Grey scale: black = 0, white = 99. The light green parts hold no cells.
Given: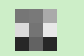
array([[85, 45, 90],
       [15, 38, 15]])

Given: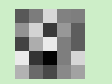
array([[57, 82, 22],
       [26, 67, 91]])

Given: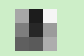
array([[49, 15, 60],
       [37, 35, 67]])

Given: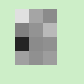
array([[50, 57, 72],
       [14, 54, 56]])

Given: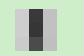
array([[80, 21, 75],
       [79, 29, 74]])

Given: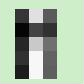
array([[ 2, 26, 19],
       [15, 78, 43]])
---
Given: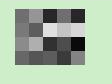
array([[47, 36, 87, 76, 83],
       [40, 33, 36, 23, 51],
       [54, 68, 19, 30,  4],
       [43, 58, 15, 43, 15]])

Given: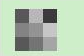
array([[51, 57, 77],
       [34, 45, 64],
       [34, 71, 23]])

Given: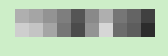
array([[80, 76, 64, 46, 29, 57, 83, 42, 36, 17],
       [68, 64, 57, 49, 33, 53, 68, 46, 39, 25]])

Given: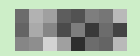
array([[52, 55, 82, 62, 18, 42, 39, 72],
       [42, 69, 62, 36, 32, 49, 46, 72],
       [39, 66, 52, 29, 49, 22, 42, 26]])

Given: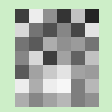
array([[92, 67, 92, 96, 49, 71],
       [35, 63, 78, 88, 63, 60],
       [45, 35, 67, 56, 60, 45],
       [67, 52, 63, 71, 49, 56],
       [24, 92, 56, 20, 75, 14],
       [84, 45, 31, 52, 27, 88],
       [52, 84, 24, 63, 38, 75]])

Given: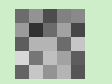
array([[84, 46, 74, 63, 36],
       [36, 70, 70, 42, 77],
       [39, 77, 57, 70, 33],
       [60, 19, 42, 63, 27],
       [42, 57, 30, 50, 53]])
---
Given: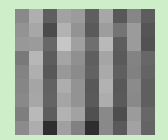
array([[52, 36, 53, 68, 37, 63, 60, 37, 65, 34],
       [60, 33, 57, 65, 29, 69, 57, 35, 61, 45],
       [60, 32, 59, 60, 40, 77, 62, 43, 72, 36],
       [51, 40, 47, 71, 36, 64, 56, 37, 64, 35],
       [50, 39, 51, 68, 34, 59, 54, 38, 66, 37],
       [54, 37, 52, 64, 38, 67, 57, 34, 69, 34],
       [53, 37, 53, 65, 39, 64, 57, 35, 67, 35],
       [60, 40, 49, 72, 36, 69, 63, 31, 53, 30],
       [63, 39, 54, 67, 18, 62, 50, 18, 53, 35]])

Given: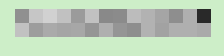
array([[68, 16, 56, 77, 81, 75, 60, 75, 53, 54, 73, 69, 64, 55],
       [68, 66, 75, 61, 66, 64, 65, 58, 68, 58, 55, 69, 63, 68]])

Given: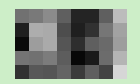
array([[37, 73, 44, 47, 54, 37, 14, 14],
       [46, 63, 12, 67, 66, 30, 12, 19],
       [41, 61,  4, 61, 66, 33, 18, 37],
       [42, 70, 45, 44, 48, 36,  3, 10],
       [26, 83, 19, 34, 33, 39, 23, 37]])

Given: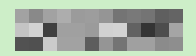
array([[37, 39, 63, 53, 63, 67, 60, 61, 58, 45, 47, 45],
       [30, 64, 76, 82, 25, 62, 62, 60, 81, 82, 38, 20],
       [54, 55, 32, 31, 79, 63, 63, 36, 58, 45, 62, 62]])

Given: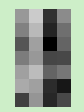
array([[19, 54, 59, 79],
       [14, 43, 50, 72],
       [ 0, 39, 33, 62],
       [27, 28, 48, 59],
       [39, 46, 62, 73],
       [17,  9, 66, 62],
       [15, 28, 25, 58]])

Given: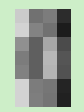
array([[48, 17, 79, 44],
       [44, 11, 82, 51],
       [65, 29, 56, 37],
       [71, 33, 48, 37],
       [70, 32, 50, 37],
       [46, 14, 82, 48],
       [45, 13, 82, 49]])

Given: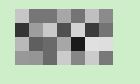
array([[74, 54, 77, 46, 46, 65, 45],
       [23, 45, 20, 61, 78, 31, 82],
       [87, 86, 72, 37, 41, 65, 10],
       [79, 47, 59, 58, 41, 79, 52]])
